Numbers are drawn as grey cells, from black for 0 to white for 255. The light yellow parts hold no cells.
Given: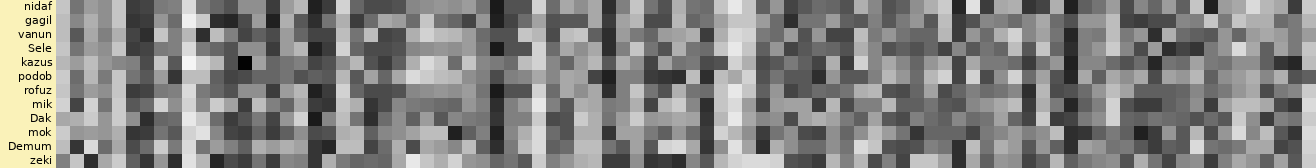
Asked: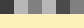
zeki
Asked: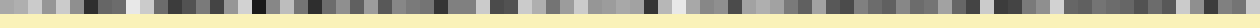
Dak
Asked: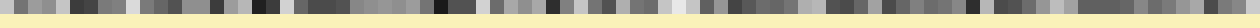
rofuz
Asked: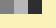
vanun
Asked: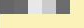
Dak

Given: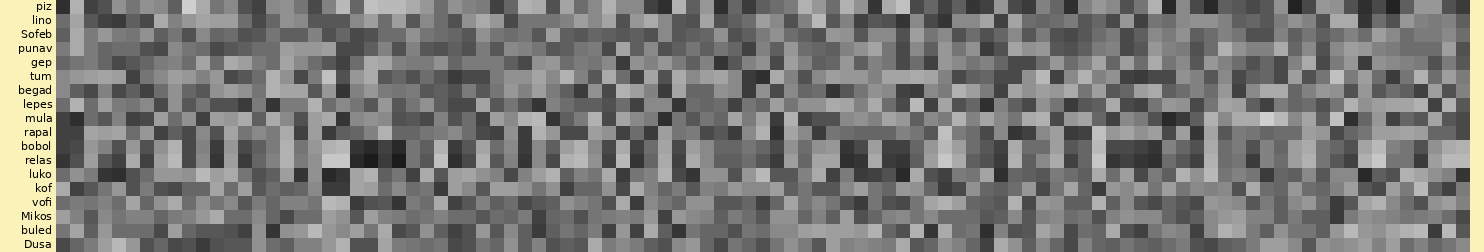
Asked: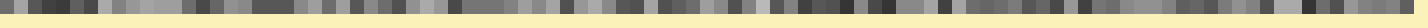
lino
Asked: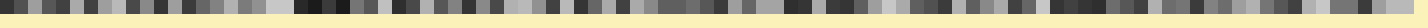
relas
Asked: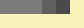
gep

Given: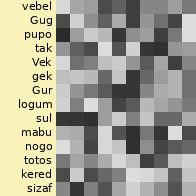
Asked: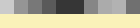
Gur
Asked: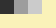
sul
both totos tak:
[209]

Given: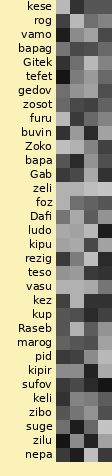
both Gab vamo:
[73]
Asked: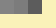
keli
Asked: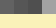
marog
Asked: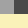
vamo
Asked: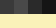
sufov
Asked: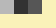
kese
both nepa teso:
[58]

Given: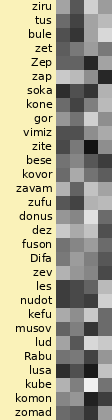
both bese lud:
[87]
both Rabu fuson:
[115]

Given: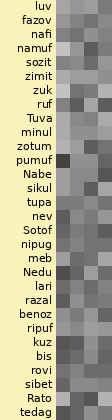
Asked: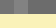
rovi
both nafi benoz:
[144]
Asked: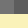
Sotof
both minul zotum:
[157]
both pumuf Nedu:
[101]

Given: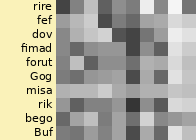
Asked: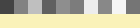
rire
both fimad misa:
[204]
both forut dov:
[177]

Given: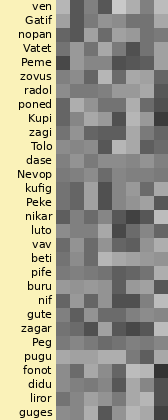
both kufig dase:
[134]
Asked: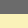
gute

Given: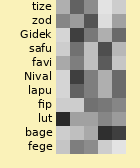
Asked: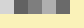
lapu
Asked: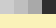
bage
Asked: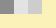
tize
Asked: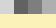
lapu
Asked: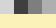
Nival
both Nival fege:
[126]
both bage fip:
[205]

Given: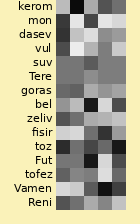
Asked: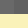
goras
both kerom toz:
[112]
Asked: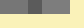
suv
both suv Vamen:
[91]

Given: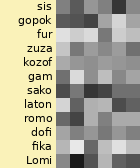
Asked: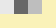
fika
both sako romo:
[68]

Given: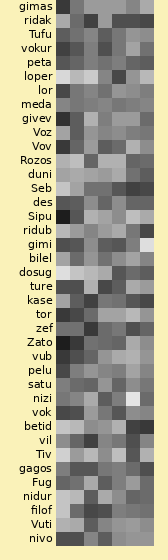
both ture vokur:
[79]
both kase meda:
[119]
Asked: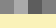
nizi
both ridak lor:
[72]

